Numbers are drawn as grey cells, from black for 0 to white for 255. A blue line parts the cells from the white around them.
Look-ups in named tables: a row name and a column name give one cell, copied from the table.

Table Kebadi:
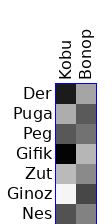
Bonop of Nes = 130
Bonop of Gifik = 182
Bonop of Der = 165
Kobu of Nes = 82
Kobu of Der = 27
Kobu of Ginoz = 245
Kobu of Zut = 186
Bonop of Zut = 138
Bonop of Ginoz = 71
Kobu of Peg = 88
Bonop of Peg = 114
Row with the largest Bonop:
Gifik

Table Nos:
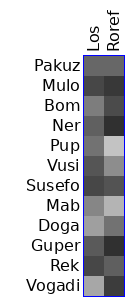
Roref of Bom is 75
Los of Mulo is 71
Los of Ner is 96
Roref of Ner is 48
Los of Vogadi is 167
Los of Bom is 125
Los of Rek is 71
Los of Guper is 90

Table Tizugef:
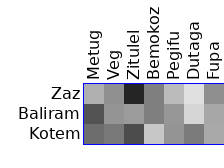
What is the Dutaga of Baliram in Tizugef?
214
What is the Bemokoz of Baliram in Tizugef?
127
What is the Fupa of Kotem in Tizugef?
169
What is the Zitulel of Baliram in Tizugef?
155
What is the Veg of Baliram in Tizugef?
148
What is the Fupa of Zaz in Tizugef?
143
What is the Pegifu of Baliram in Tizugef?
151
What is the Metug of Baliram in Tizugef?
83
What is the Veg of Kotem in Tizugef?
120
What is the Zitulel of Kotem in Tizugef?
76

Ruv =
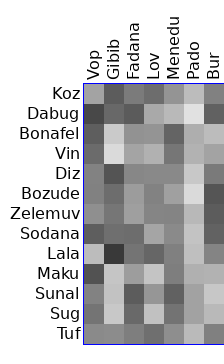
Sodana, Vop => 94
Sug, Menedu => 115
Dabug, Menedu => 185
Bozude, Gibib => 109
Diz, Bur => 122
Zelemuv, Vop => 143
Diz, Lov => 137
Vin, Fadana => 164
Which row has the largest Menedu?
Dabug

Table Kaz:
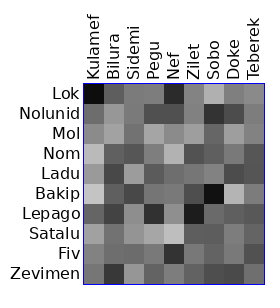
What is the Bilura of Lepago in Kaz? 67
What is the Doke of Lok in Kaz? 127
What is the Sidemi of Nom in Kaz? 86
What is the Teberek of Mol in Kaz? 130
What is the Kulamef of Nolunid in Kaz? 109
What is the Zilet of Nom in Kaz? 82
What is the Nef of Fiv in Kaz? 51
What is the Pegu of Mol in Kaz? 165
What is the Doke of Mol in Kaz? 158
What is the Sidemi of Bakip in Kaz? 72
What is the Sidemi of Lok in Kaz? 123
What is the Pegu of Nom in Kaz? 126
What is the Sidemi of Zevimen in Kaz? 150
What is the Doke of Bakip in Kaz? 180
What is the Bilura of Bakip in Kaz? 95
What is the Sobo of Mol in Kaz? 102
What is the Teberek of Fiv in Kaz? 81
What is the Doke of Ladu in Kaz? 76
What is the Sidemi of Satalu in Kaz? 148
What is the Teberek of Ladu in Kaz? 85

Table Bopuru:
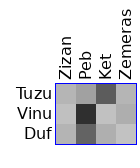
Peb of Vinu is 47
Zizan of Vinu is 192
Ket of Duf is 175
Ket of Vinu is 193
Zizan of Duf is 180
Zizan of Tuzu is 181
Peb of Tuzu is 161

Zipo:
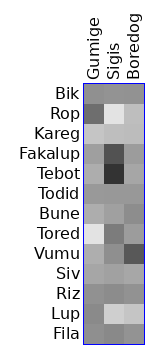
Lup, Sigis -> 207
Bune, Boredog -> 141
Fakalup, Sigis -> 82
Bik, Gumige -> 144
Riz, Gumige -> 145
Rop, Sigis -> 227
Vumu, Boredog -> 88
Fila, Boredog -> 147
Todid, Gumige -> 153
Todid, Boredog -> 152
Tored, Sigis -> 124
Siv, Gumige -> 166
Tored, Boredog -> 156
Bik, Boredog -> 146
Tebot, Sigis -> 51

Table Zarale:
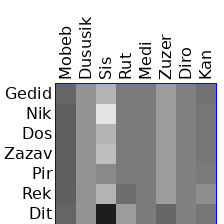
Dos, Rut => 123
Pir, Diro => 129
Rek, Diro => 129
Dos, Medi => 124
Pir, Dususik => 148
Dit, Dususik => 148
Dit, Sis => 29
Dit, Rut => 156
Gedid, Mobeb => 102
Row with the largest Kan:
Rek

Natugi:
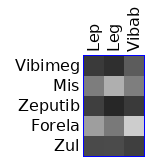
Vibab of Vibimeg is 92
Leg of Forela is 121
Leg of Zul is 75
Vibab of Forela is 205
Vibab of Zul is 63
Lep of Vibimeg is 58
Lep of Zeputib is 63
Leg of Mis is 175
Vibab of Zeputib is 58
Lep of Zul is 74

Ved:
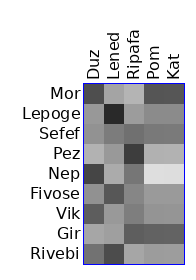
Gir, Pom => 98
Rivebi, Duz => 114
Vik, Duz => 93
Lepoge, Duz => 152
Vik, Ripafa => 126
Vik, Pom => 148
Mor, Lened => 164
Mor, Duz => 78
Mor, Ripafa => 180
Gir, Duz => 166
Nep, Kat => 221
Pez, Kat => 178
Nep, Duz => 69
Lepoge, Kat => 139
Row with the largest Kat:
Nep

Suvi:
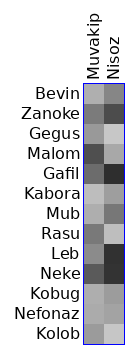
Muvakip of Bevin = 175
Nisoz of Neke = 51
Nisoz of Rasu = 190
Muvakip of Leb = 139
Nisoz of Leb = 49
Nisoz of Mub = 119
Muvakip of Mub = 174
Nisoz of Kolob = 198
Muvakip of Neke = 90
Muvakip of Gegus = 153
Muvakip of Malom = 79
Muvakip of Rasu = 121
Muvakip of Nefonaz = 171
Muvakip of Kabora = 189

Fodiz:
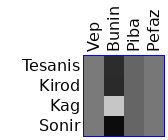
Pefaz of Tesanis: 119
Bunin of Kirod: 42
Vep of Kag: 122
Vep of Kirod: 122
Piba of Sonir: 101
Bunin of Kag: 198
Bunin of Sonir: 12
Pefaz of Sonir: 119
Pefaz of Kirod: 119
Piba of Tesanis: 101
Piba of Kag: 101
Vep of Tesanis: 122
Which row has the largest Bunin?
Kag

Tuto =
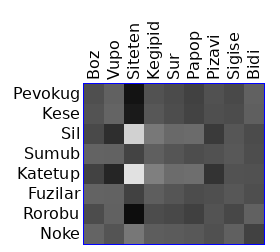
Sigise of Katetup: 82
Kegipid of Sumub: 95
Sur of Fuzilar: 85
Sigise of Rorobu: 71
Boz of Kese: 83
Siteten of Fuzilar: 65
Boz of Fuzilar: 99
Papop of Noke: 88
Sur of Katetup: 108
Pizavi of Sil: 58
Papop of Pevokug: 65
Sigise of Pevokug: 73
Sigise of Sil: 86

